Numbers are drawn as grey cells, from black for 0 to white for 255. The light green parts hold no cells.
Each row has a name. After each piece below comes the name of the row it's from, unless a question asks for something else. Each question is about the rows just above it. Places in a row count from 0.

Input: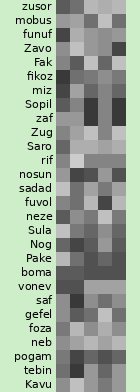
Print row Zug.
[132 162 192 132 192]
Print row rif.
[132 204 132 132 132]

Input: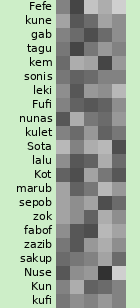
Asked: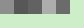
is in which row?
lalu
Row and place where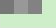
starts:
tagu, 2
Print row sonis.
[119  98 107 130 130]
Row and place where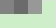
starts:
kulet, 0

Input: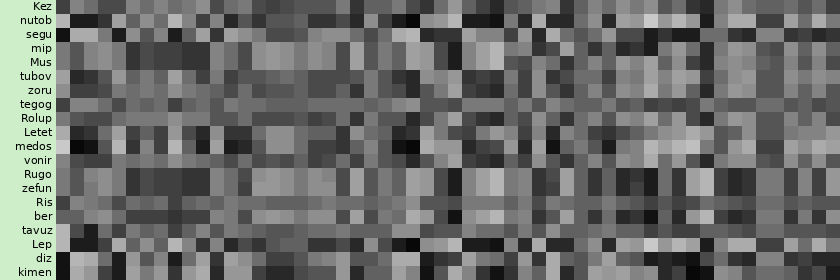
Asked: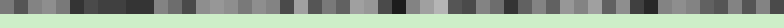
Mus
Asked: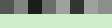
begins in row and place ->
diz, 6
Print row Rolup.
[121  85  74  74 109 121 121 121 142 121 121  85  85 109  74  74  74  85
  64  74 109  52 121  85  85  40  74 121 160  74  52  40  97  74 142  97
  52 109 131  85 142 131 160 109 151  74  40 121 151 142  85  85 131  97
 131  74]
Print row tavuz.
[181  74  28 109  64 121  97 109  64  97 131  85 121 109  97  85  85  97
 109 109 121  97  97  97 142 142  74  85  85 131 109 109  85 121  85 142
  97  97 109 121  97  97  64  85  64  64  97  97  85  74 109 109  85  85
  85  74]
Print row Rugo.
[121  85 131 142 121  52  74  64  64  52  52 131 109  74 142 151 142 121
 142 131  74 160  85 121  97 160 151  74  28 131 160 181 121 131  52  74
 160  97  52  97  40  52  28 109  52 160 181  64  40  52 121 121  64 131
  64 151]
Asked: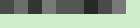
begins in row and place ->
Rolup, 19
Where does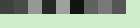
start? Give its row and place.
medos, 30

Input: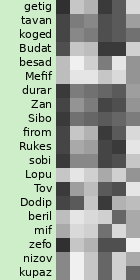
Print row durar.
[ 58 124 113 102  90 158]
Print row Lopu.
[198 229 208 169 208 148]
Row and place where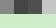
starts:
sobi, 2
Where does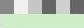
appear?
kupaz
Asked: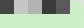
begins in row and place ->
firom, 0

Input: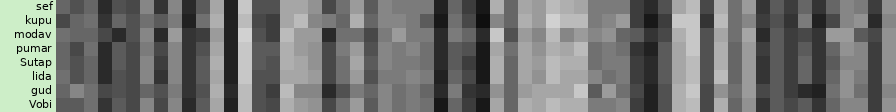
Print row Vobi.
[ 91  91 112  52  91  72 134  72 134  42  91 166  33 187  81  72 175 155
 146  72 112 155  91 134 112 123 112  24 102  61  24 166 102 175 166 187
 175 175 123 123 134  61  33  81 175 187  72 175 102 146  52  91  72  91
  52 102 134 134  61 146]
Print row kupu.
[ 72 102 112  52 102  81 112  91 123  33 112 175  33 187  72  61 166 187
 134 123 102 175 102 134 134 123  91  24 112  72  15 134 102 175 155 209
 187 187 123 134 155  61  24  61 199 199  52 187 112 134  61  81  52 123
  33  72 134 146  42 134]
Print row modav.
[112 102 102  72  42  81 134  42 155  52  61 155  33 209  81  61 187 155
 155  42 112 112  72 123 155 123 123  42 123 102  42 199  81 155 134 187
 134 155 134 146 102  91  52  72 175 199  81 166 112 166  42  91  61  72
  52 155 155  91  72 146]
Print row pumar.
[102  72 112  42  91  72 123  72 134  52  81 166  33 199  91  91 175 155
 146  72 123 155  81 134 123 134 112  42  91  81  24 166 112 166 146 175
 166 187 112 123 112  52  33  91 166 199  81 175 102 155  61  91  61  91
  52 102 146 134  61 146]
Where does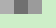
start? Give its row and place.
sef, 47

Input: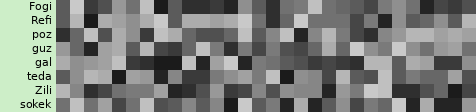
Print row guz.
[152 103  36 161 172  91 182  70  58 103 192 122  47 122  70 122  80  70
 103 172 103 201 143 122 201 143 113 152 161 113]
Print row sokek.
[113 192 113 161  70 113 192  80  91 134  91 134  27 201  91 122  36 172
  36  91 143  70 122 103 201  36 172  36  36 152]
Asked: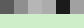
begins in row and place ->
teda, 0
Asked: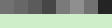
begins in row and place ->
Fogi, 19
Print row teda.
[ 91 143 182 172  27 161 152  36 134  58  58 122 143 161 122 192  27 143
 134  70 182  91  80 192  91 122 103 103 161  80]

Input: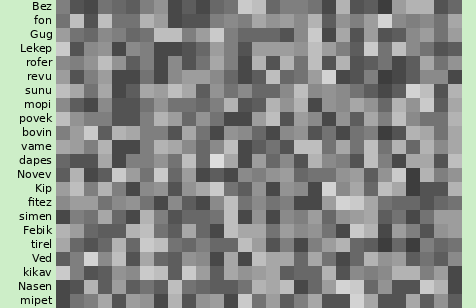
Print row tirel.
[167 104  83 104 179 104 202 190 115 104 127 104 104 190 157  83 127  72
 127 157 179 104  93  61 104  61 127 104 115]
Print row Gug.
[157 115 104 138 127 104 115 190 190 127 157 202 127 104 104 104  83 138
 202  72 167  83 157  83  93 138 157 115 157]
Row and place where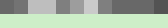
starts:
Gug, 5
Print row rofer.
[138 127 147 190 147  93 127  72 138  83 115 167 127  72 179  83 179 115
 190  83 179  83  93 115  72  93 167 115 147]
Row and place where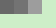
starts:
revu, 16
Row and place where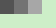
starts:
rofer, 9
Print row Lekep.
[202  83 138 147  72 138 127  72  72  83 104 157 127  83 157 157 157 147
 190 157 127  93 202 115 190 138 115  83  93]

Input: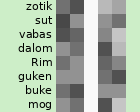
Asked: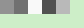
dalom
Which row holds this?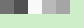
zotik
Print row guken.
[146 146 249 113  81]
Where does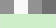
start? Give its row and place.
sut, 1
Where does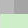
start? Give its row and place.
zotik, 3

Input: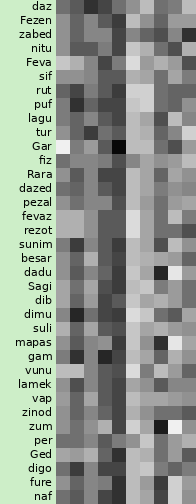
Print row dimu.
[134  38 112  69  60 219 198 112  90 165]
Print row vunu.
[188 188 134  90  79 219 124 188 155 100]
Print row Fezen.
[145 100 134  90  60 188 145 100 155 155]
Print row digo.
[112  60 134  69  69 188 198 124 100 124]

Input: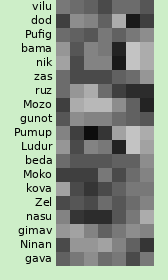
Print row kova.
[162  74  53  74  97 120 120]
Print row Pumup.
[131  63  13  53 162 195 172]
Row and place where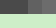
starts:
zas, 2
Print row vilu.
[120 108  97  74 108 108  86]
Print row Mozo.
[ 63 172 184 184 141  97  35]

